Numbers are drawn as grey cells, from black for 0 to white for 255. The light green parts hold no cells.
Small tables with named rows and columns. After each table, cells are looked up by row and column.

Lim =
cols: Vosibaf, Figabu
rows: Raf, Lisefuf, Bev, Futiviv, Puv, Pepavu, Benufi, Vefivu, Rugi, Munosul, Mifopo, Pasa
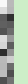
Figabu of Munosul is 108
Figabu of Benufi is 94
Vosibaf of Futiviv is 96
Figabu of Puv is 108
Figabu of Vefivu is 146
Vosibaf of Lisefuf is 220
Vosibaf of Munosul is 183
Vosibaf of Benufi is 214
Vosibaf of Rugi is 185
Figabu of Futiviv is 91
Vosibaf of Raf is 248
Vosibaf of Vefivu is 45
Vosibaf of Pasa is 80
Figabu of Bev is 48
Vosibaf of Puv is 83

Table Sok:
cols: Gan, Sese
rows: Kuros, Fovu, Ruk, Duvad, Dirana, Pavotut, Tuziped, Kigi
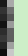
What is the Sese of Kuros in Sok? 169
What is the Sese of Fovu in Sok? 110
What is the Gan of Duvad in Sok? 18
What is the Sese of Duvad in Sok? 154
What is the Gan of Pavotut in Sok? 56
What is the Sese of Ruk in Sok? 86
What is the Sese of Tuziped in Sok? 159
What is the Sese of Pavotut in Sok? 94
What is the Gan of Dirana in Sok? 45
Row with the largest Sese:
Kigi

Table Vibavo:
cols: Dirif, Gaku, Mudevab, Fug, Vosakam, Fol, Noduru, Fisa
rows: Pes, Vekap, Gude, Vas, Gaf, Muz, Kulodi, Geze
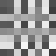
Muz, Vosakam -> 118
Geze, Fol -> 122
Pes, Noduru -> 227
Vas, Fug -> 69
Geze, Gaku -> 86
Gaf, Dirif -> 139

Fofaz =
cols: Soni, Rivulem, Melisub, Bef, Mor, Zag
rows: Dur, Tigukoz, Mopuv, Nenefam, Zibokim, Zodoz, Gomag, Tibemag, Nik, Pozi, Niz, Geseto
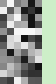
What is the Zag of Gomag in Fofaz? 61
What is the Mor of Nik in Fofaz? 144
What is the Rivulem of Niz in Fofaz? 174
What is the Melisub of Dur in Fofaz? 122
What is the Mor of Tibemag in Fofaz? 180
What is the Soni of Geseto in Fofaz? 81
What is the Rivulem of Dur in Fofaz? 246
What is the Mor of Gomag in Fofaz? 170
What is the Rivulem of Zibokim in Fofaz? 79
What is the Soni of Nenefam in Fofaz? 87
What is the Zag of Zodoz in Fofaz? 46
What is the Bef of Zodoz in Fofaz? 18
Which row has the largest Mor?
Zibokim

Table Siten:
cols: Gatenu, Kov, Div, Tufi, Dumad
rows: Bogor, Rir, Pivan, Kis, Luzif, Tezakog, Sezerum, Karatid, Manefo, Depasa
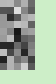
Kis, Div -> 192
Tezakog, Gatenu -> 155
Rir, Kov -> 82
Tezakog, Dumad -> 109
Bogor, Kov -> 186
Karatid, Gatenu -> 190
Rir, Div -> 222
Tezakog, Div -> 34
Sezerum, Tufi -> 68
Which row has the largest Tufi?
Depasa

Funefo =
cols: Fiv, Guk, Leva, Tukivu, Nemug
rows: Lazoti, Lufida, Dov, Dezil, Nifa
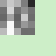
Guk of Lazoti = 200
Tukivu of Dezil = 152
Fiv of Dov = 103
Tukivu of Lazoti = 125
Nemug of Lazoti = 39
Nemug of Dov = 108
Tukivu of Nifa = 109
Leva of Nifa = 169
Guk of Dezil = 248
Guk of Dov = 162
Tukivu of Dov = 202
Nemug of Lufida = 113
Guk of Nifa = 250
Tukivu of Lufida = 144
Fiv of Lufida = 112
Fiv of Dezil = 137
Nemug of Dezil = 130
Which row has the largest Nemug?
Dezil

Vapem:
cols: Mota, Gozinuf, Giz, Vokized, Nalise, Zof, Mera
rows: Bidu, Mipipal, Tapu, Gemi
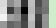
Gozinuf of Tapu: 160
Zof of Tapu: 64
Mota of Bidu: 218
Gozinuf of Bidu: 141
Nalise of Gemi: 181
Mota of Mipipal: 223
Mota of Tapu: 243
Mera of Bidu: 120
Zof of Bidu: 79
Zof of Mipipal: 95
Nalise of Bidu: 190
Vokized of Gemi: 71
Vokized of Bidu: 51
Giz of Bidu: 168
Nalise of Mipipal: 184
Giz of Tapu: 148
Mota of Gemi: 152
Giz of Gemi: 114
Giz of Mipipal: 130
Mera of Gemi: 145
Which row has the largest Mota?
Tapu

